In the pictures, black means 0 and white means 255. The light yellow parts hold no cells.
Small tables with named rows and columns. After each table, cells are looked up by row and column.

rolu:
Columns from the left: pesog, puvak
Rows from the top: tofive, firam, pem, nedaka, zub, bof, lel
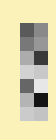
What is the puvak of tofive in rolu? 137
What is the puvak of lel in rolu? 195
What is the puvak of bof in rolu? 20
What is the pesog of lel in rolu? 203
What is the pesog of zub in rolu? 102
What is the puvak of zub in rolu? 231
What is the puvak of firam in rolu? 151
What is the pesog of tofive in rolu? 90
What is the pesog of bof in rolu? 180
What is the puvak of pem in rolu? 57
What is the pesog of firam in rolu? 120
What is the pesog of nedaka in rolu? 210
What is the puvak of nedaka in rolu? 200
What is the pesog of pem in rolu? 172

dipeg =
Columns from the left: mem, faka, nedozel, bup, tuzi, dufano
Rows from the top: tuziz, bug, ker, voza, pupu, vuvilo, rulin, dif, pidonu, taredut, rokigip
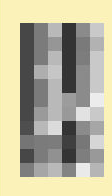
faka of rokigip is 166
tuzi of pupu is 139
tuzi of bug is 122
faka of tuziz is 123
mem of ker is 71
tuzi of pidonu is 119
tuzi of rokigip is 234
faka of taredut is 123
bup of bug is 52
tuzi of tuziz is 139
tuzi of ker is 125

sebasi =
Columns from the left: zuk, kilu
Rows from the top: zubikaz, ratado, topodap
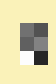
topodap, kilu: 38
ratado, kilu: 130
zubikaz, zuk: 113
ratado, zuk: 96
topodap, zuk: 253
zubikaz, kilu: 82

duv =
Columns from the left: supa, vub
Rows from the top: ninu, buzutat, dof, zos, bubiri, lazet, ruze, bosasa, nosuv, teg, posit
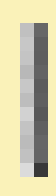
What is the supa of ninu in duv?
192
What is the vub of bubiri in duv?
92
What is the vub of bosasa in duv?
96
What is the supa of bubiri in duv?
199
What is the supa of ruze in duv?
210
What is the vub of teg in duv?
101
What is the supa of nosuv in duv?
187
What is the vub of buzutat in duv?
95
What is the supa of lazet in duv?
189
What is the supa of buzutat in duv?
199
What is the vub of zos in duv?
99
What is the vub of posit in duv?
56
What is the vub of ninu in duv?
103
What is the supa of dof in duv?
196
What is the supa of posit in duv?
219
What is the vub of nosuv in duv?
102
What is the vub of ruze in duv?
88
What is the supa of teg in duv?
193
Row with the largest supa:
posit

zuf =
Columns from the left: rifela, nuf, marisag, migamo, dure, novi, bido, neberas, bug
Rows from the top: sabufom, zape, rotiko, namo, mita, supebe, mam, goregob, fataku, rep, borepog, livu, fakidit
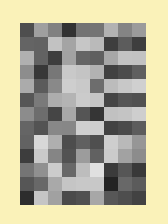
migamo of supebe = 180
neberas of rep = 162
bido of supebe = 69
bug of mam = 206
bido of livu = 35
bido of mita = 188
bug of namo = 95
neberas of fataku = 185
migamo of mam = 168
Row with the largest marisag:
borepog

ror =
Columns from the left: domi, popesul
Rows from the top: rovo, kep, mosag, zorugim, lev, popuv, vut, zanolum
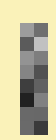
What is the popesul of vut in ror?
104
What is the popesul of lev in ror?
97
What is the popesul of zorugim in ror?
81
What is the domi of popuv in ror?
33
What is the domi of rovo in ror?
156
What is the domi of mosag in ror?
147
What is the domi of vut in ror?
105
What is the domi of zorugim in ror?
133
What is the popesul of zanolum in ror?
58
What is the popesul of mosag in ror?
126
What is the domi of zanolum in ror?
106
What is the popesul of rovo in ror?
111
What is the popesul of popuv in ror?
129
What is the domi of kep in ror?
91
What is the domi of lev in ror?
62
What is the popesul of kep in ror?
193
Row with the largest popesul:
kep

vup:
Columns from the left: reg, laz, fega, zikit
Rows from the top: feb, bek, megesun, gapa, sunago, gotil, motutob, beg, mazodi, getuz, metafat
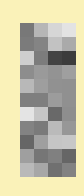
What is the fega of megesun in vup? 67
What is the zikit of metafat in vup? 130
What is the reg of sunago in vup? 184
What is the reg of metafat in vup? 185
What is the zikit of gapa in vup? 159
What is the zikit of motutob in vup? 142
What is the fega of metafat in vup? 112
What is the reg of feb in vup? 120
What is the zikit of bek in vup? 170
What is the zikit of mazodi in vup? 199
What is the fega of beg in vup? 186
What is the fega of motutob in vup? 105
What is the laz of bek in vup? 132
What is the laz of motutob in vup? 198

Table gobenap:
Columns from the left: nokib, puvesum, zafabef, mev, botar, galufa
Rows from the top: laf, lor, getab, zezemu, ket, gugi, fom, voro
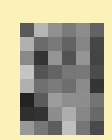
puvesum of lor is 107
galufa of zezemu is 76
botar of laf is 140
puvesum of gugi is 91
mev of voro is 191
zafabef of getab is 148
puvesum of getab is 53
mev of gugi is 142
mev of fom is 173
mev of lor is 99
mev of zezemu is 119
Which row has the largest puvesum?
laf

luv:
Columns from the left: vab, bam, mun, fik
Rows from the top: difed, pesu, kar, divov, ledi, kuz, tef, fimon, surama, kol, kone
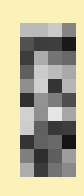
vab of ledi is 143
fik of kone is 137
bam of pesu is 61
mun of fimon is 56
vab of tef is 209
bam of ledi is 208
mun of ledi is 52
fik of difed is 132
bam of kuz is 147
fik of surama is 20
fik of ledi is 182
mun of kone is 114
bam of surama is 98
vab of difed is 186
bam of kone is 59
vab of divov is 95
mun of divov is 187
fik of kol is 157
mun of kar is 116
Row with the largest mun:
tef

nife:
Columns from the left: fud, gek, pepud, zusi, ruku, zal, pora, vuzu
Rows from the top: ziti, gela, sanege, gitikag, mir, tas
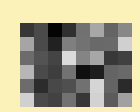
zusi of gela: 127
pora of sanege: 56
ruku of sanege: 132
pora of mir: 100
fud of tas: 208
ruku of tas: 55
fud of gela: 165
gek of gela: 74
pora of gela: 106
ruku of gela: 114
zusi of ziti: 48
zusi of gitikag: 114
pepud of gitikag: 62
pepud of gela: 33
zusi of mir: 79
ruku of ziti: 113
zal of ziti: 167
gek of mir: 44
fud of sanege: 108
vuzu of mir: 42

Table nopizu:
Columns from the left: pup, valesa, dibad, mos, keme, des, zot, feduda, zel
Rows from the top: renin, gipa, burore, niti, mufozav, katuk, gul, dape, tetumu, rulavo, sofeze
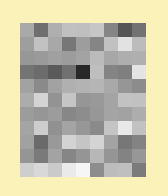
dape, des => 138
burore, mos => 156
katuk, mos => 197
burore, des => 187
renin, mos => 192
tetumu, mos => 211
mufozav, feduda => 150
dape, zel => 193
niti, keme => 40
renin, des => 198
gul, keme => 141
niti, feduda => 127
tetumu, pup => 161
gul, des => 151
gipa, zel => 188
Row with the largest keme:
sofeze

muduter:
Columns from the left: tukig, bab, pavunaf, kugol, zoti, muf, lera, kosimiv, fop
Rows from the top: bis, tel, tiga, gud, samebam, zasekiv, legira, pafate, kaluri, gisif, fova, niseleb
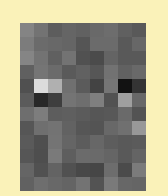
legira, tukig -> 110
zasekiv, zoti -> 110
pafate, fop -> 152
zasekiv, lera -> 82
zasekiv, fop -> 104
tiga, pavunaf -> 96
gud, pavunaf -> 107
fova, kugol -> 81
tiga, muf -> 75

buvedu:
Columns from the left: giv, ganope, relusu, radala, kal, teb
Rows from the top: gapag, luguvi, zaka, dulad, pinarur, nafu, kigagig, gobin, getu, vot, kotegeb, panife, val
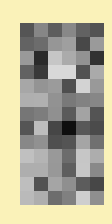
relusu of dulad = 216
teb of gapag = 83
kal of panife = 92
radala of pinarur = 79
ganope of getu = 145
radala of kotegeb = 94
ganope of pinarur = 148
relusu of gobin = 70
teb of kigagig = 84
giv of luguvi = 99
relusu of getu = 79
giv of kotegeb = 174

